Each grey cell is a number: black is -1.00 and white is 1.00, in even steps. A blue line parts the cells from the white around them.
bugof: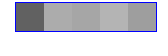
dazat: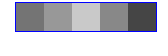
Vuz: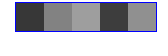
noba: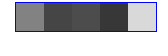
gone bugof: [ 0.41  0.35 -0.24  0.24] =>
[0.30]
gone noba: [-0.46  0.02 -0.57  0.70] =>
[-0.40]
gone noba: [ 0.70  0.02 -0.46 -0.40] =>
[-0.57]
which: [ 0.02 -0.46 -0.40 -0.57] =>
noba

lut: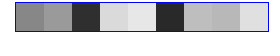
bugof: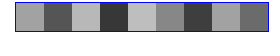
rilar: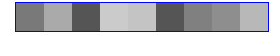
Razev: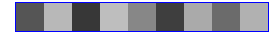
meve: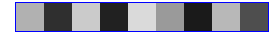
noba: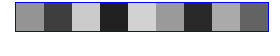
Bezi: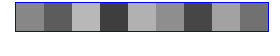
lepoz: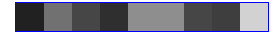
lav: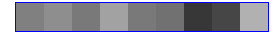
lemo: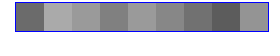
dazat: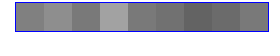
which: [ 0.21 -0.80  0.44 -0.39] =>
meve
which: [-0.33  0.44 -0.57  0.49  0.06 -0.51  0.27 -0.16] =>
bugof
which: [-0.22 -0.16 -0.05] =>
dazat

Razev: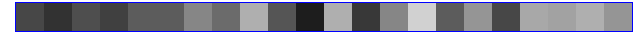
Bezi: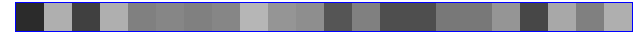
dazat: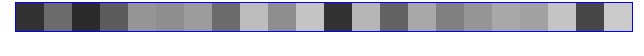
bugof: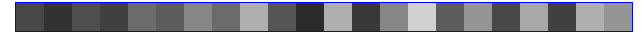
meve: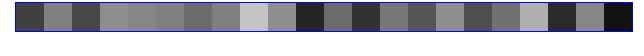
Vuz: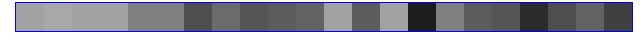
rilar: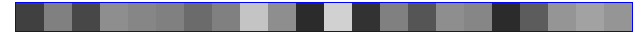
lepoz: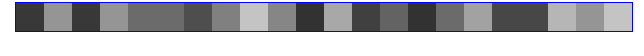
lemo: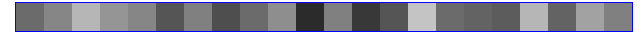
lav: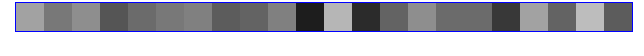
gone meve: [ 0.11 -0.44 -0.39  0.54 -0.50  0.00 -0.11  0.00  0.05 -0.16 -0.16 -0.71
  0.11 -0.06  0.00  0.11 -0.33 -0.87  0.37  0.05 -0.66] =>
[-0.61]
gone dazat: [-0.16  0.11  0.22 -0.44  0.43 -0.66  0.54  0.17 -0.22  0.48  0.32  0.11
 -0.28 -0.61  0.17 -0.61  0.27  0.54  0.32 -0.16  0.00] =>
[0.59]
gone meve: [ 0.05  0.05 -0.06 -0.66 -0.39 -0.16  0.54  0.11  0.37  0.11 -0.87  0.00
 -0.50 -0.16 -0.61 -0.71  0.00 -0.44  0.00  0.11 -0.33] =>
[-0.11]
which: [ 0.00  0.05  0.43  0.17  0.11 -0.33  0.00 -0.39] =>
Bezi
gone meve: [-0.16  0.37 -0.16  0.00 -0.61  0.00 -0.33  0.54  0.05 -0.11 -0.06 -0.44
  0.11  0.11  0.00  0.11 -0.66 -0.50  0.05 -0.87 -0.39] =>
[-0.71]
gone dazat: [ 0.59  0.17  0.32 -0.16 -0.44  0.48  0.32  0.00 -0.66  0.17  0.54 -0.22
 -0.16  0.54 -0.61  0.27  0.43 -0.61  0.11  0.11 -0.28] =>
[0.22]

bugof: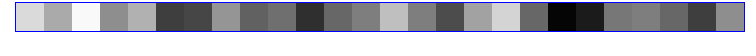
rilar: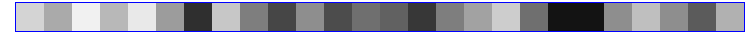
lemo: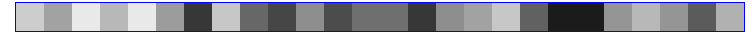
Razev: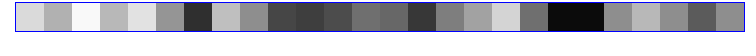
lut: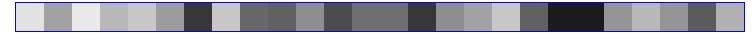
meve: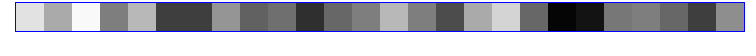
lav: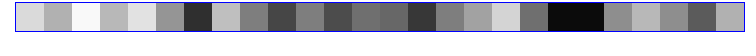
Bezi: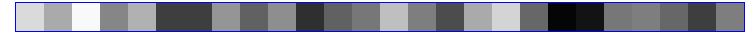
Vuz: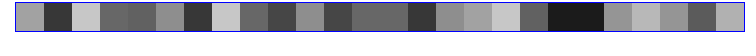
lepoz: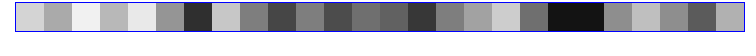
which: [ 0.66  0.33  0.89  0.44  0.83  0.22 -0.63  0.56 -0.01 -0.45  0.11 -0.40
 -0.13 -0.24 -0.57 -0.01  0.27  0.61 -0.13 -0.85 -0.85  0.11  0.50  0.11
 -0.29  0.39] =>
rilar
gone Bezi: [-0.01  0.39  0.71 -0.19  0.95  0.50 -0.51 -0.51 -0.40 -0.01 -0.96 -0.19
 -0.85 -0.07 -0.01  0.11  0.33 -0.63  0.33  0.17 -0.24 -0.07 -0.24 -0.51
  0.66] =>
[0.05]
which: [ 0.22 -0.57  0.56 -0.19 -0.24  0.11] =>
lut
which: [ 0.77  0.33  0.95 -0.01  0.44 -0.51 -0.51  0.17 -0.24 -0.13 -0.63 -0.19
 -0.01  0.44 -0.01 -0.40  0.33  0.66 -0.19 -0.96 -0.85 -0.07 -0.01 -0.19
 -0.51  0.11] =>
meve

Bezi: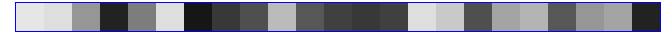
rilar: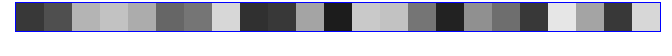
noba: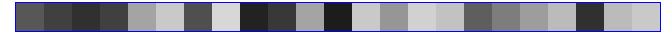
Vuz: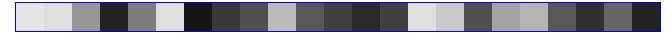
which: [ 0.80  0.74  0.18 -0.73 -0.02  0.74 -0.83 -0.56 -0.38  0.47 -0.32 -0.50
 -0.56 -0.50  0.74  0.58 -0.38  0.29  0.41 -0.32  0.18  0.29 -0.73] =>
Bezi
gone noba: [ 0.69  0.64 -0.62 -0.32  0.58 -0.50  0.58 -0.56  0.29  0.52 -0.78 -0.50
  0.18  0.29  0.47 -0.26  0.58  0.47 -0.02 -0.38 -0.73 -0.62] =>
[0.23]
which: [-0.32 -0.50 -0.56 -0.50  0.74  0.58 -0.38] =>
Bezi
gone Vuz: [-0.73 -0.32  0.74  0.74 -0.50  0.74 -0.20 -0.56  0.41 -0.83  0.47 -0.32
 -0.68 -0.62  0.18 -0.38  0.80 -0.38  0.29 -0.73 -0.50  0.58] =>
[-0.02]
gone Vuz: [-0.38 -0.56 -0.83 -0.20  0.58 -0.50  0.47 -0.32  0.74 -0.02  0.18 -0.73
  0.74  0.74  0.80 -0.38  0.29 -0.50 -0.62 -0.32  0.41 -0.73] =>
[-0.68]
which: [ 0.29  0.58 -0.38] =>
noba

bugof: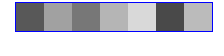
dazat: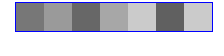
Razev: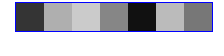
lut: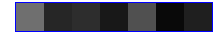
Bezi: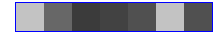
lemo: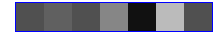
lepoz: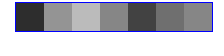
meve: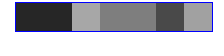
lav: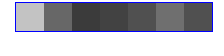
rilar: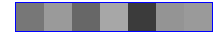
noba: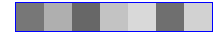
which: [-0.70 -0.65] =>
lut
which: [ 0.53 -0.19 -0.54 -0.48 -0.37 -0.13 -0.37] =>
lav
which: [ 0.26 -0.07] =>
bugof
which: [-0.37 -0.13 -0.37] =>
lav

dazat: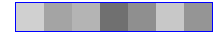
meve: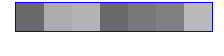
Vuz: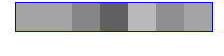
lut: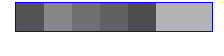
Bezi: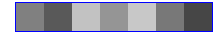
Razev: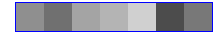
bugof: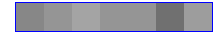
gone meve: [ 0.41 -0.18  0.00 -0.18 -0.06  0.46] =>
[0.35]
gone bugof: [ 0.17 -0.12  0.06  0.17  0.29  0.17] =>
[0.23]
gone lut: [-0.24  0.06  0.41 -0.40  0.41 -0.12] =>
[-0.35]
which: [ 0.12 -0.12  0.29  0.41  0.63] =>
Razev

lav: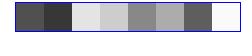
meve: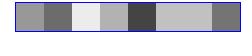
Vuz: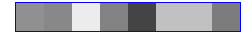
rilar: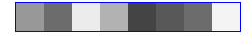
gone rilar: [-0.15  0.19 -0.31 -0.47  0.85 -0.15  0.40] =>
[0.91]
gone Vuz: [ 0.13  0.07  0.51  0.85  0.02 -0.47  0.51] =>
[-0.03]
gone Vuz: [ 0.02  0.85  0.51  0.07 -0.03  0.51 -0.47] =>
[0.13]

